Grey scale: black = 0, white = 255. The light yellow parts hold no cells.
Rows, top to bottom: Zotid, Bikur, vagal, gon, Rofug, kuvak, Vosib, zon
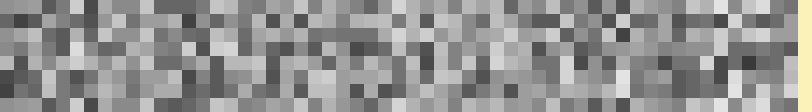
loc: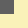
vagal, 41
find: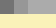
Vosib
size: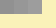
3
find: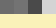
Bikur

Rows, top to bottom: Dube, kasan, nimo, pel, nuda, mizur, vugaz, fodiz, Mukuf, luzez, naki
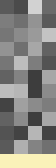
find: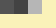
luzez
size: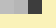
3
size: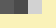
3
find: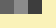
Mukuf

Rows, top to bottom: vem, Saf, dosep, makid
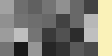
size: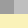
2
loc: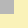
Saf, 7
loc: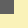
vem, 3
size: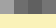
4
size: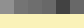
6
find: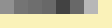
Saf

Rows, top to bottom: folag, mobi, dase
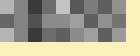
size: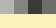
4
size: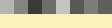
8
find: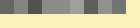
mobi
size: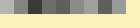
9
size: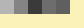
5
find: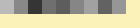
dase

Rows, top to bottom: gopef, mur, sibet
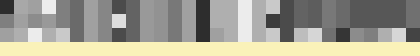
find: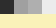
sibet
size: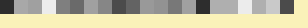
21
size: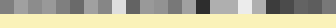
24
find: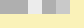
gopef
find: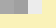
gopef
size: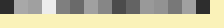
15
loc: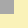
gopef, 2

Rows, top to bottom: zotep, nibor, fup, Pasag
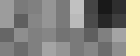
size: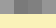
4
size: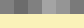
6
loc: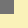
fup, 5

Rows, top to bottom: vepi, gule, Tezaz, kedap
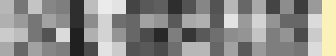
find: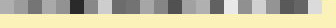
gule
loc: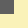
vepi, 12
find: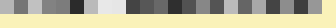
vepi
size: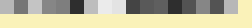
17

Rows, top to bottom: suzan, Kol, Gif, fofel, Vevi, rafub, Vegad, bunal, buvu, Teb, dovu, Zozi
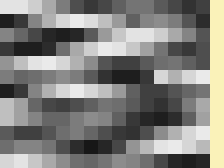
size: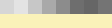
8
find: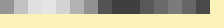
Vevi
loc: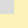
Kol, 7
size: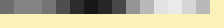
15
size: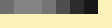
7

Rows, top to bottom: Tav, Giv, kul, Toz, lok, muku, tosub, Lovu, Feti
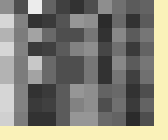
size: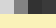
4
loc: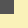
Giv, 5
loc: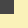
Toz, 8
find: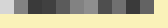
Lovu
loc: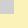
Feti, 1

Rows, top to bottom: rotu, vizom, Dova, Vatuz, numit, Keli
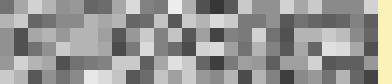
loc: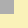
rotu, 14
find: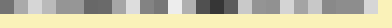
rotu
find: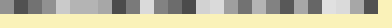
Vatuz
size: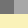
2
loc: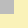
Dova, 25

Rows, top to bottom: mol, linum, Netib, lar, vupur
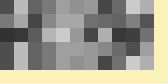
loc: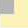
Netib, 4
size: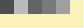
5
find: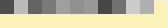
vupur

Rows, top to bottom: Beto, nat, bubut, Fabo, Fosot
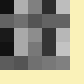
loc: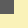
Fosot, 1
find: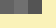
nat
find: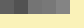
Fosot
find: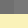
Fosot

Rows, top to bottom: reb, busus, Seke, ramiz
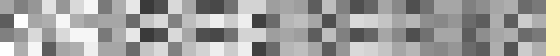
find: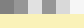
reb
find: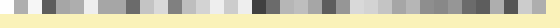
ramiz
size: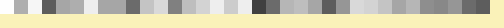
35
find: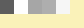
busus
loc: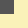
ramiz, 37

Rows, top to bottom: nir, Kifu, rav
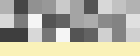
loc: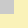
nir, 5
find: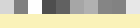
Kifu
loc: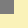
Kifu, 2
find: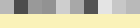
nir
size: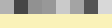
8
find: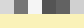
rav
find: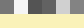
rav

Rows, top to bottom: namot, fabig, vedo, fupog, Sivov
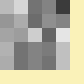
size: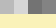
4
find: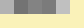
fupog
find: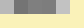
fupog
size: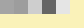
5
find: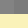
fupog
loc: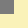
fupog, 4

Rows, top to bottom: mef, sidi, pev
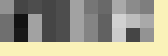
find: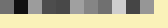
pev
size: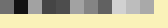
11
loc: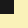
pev, 2
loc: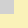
sidi, 9
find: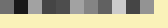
pev
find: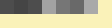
mef

